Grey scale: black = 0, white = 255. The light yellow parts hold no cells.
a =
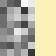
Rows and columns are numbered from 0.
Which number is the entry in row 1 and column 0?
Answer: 83
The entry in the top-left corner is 139
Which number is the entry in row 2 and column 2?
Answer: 206
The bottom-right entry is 54
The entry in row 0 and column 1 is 98
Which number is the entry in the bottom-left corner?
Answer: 139
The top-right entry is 234
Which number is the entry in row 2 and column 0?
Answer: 111
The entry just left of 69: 124
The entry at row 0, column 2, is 83
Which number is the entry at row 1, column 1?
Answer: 167

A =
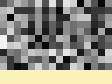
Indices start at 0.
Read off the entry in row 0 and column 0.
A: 82
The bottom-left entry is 184
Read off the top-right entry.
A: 141
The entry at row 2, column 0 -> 169
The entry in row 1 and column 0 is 184
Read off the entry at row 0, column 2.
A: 184
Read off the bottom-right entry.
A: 111
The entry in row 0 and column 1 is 126
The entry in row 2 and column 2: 184

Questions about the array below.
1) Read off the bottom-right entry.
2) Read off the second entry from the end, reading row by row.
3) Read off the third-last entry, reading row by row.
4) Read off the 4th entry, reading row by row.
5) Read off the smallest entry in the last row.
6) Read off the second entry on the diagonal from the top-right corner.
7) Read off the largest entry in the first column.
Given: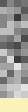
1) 202
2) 215
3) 176
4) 117
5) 147
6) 147
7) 202

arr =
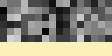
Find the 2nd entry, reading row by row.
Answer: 114
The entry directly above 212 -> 141
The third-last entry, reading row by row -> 114
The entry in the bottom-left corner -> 62
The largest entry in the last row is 212
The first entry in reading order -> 141
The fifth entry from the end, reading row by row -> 199
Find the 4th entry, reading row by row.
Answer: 183
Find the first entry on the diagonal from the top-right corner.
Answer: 74
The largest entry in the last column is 155
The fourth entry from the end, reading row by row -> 49
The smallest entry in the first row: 19
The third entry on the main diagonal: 199
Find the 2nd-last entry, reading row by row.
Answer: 101
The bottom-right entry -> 49

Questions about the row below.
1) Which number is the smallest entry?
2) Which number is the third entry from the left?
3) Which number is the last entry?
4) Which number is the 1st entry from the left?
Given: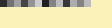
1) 31
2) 161
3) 188
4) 44

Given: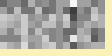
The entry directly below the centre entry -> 133
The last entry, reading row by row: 176
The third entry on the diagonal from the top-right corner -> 133
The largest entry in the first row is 246
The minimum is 61
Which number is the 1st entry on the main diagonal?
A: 106
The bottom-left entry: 203
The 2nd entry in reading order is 133
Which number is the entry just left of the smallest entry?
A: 106
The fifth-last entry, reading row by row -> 91
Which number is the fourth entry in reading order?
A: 106
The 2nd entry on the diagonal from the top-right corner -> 190
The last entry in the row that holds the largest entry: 145
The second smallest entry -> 76
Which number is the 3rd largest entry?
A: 217
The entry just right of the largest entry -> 161
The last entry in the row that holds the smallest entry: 145
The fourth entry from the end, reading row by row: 145
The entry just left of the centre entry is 190
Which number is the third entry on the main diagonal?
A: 176
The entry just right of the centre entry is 145

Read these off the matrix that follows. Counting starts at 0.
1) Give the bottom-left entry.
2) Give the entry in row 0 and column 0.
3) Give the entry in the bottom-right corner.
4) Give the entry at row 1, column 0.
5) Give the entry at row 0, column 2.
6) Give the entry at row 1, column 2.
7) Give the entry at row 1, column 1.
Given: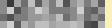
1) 165
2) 138
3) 177
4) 138
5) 165
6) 82
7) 207

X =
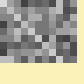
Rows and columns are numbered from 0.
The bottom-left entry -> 189
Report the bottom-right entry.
119
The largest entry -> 218
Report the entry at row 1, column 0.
147
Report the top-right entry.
147
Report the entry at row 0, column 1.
160
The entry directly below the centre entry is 202
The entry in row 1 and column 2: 147
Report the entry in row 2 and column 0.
133
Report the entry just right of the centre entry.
119
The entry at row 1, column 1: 189
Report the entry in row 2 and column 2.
202
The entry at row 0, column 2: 133
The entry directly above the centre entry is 119
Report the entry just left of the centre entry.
202

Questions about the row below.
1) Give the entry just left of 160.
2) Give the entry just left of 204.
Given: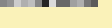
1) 104
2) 148

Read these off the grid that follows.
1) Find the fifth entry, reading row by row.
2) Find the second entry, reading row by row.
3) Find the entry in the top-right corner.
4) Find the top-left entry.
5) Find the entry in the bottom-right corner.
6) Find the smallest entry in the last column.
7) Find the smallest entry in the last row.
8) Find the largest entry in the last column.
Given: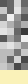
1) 200
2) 103
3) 103
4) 88
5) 118
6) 57
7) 73
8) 239
